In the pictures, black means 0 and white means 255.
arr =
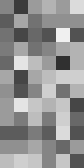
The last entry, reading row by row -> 82
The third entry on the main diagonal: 104
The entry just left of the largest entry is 82
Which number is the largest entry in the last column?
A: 219
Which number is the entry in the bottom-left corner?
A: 189
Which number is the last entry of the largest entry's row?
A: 82
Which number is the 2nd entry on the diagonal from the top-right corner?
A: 144
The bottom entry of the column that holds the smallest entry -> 198
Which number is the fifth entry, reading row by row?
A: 155
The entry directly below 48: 207
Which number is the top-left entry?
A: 133
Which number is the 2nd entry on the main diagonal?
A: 167
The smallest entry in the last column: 70
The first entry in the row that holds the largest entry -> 114
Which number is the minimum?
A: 48
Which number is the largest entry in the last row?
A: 207
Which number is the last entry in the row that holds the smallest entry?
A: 179
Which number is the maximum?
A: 240
